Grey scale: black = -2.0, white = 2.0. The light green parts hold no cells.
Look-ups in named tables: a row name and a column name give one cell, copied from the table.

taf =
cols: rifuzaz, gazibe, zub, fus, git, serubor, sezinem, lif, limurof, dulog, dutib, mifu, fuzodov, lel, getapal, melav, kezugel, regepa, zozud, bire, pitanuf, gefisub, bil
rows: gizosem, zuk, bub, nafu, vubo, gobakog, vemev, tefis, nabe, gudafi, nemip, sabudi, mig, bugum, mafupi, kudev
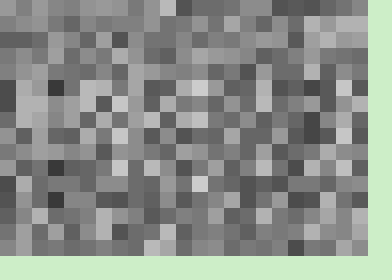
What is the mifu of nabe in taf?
-0.7
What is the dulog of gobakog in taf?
-0.6
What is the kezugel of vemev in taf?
0.9
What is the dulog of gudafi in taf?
-0.1
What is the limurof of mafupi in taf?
-0.3
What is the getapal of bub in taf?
-0.1
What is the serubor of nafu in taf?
0.2
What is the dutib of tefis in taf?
-0.5
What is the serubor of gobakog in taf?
0.9
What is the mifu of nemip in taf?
-0.7
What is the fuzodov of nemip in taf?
-0.1
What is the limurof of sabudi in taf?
-0.3
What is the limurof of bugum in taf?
0.0
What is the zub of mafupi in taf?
-0.3
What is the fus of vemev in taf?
0.2
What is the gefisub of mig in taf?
-0.2

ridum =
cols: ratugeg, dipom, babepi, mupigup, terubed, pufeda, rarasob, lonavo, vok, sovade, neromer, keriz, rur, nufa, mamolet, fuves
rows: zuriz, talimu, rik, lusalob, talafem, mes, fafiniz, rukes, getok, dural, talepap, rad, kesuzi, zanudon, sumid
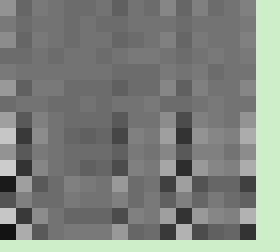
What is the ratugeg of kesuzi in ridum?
-0.7
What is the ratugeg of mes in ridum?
0.4
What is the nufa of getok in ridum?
0.1
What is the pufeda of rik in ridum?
-0.2
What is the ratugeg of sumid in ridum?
-1.7
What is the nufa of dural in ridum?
0.0

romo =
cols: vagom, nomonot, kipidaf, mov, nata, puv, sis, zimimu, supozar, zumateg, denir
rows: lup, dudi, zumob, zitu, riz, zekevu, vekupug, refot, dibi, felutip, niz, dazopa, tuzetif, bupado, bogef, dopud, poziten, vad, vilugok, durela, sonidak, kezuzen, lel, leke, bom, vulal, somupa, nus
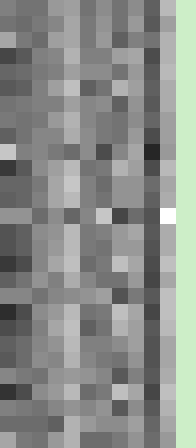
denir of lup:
0.9
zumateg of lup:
-0.5
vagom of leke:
0.1
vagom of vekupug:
-0.2
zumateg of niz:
-0.8
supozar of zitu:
0.6
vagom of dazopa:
-0.4
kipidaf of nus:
-0.2
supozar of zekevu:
0.5
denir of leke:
0.7
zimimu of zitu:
0.5
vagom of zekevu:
-0.6

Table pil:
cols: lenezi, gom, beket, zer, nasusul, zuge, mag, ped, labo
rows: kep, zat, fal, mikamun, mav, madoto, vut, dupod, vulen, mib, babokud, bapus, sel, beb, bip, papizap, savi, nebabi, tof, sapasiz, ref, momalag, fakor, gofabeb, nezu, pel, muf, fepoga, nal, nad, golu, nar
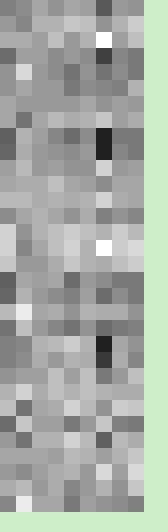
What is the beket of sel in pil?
0.7
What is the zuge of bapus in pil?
0.5
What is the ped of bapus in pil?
0.6
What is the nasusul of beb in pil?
0.3
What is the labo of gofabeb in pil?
1.0
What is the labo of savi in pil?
1.2
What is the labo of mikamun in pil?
-0.1
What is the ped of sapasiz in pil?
0.7
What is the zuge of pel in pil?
0.9
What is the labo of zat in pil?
1.2
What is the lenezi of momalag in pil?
0.0
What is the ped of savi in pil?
1.0
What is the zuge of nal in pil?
0.8
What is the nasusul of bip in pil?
1.2

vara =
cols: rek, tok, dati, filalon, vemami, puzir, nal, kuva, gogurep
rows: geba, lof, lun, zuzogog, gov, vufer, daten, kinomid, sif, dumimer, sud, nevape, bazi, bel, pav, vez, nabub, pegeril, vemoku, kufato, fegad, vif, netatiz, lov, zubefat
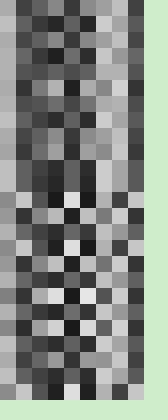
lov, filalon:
-1.3
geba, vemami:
-1.1
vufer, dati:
-0.1
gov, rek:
0.8
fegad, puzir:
1.4
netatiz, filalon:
0.4
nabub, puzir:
1.0
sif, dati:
-0.5
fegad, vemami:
-1.6
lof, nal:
1.2
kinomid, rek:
1.0
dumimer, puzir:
0.5
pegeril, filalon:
-1.3
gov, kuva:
0.8
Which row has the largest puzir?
vemoku

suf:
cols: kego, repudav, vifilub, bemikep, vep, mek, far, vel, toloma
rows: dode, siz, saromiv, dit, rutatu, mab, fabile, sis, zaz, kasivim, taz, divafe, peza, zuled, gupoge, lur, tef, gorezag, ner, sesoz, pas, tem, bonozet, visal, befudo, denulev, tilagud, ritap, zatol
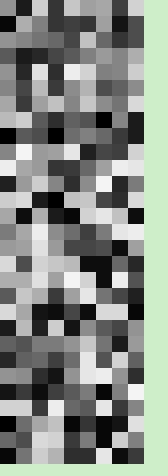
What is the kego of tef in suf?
1.4
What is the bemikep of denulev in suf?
1.7
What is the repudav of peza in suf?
1.4
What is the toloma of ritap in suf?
0.0
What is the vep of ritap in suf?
-1.1
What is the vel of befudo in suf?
0.0
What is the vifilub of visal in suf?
-1.3
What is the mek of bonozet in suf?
1.6
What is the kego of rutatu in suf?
0.3
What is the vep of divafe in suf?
-1.3
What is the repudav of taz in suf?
0.6
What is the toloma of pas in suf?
0.3
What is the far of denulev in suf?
1.6
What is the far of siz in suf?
0.5
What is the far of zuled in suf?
1.6
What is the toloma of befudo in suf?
1.8
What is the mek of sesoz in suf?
-1.8
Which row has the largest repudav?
kasivim

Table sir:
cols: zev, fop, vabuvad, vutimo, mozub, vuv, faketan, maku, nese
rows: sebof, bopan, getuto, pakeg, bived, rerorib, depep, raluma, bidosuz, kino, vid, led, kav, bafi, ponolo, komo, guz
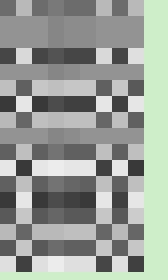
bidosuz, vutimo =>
0.1
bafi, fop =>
1.1
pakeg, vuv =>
-0.9
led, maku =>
-0.5
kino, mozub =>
-0.5
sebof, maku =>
-0.3
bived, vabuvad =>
0.3
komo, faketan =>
1.1
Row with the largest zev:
vid

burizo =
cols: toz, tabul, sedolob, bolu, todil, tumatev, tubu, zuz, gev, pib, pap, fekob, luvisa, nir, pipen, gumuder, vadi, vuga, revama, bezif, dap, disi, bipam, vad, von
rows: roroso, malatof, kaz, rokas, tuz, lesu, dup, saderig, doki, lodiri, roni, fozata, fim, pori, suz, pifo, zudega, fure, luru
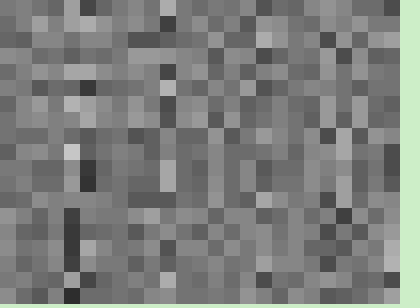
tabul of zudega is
-0.4
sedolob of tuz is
0.3
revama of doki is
-0.2
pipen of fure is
-0.3
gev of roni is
-0.2
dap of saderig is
0.4
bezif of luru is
0.0

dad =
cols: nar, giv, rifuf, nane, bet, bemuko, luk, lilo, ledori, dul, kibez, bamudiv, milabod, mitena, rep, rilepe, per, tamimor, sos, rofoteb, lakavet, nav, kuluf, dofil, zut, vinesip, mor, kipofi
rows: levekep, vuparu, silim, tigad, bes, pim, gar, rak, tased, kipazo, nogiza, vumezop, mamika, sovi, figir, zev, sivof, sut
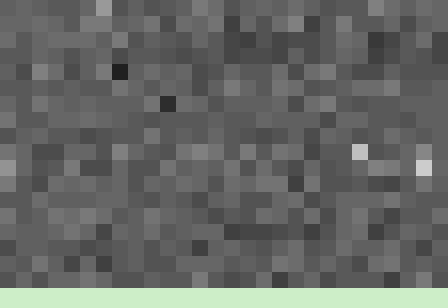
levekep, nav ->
-0.6
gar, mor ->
-0.5
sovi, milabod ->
-0.6
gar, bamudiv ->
-0.3
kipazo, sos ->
-0.3
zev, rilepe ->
-0.6
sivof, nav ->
-0.6
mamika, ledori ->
-0.6
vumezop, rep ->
-0.3
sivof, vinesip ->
-0.6
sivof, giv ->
-0.6
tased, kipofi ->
-0.5

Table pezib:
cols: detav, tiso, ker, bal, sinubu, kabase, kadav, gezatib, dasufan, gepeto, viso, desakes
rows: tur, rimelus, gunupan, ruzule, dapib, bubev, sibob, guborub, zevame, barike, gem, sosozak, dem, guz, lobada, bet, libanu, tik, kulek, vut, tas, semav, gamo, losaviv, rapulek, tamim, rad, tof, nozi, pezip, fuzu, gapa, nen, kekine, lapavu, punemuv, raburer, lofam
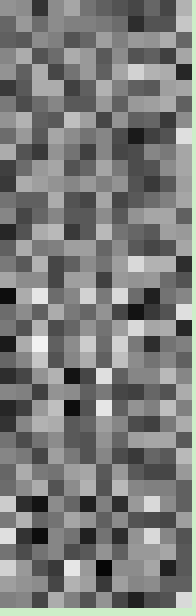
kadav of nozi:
0.1
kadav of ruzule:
-0.6
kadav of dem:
0.6
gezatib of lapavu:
-0.5
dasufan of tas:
1.4
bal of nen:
-0.2
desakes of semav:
0.0
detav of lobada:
-1.4
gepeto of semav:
-1.3
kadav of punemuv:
-1.9

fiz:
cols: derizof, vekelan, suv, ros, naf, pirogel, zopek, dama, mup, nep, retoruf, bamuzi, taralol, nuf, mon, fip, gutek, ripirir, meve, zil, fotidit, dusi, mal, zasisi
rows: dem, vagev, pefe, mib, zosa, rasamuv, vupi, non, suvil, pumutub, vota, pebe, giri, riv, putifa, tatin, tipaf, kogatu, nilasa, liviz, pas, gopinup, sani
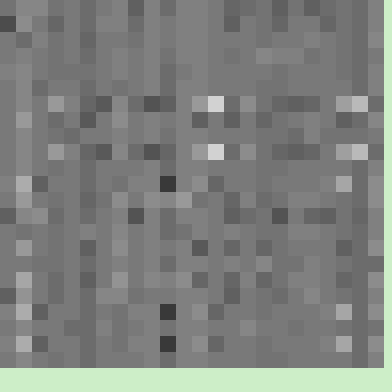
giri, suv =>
-0.1
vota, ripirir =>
-0.2
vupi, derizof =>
-0.1
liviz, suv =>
-0.5
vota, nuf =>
-0.1
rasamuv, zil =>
-0.1
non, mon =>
-0.5

